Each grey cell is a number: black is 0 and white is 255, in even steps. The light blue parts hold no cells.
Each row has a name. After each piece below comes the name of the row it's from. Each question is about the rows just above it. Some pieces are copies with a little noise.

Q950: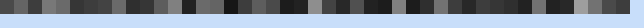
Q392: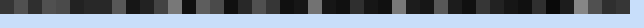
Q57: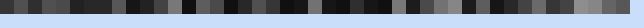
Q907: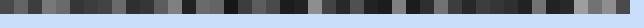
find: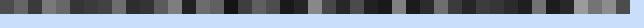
Q907
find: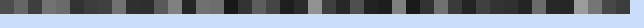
Q950

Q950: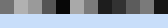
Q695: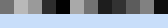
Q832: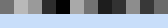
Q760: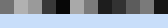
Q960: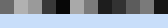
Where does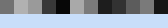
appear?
Q760
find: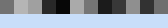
Q832
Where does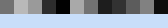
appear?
Q695
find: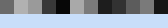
Q960

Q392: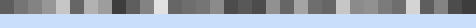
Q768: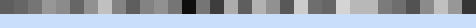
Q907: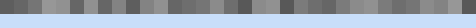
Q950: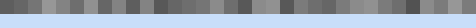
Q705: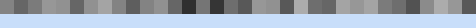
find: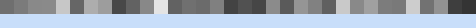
Q392
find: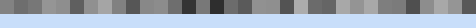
Q705
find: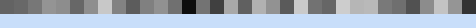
Q768
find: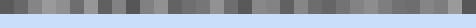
Q907

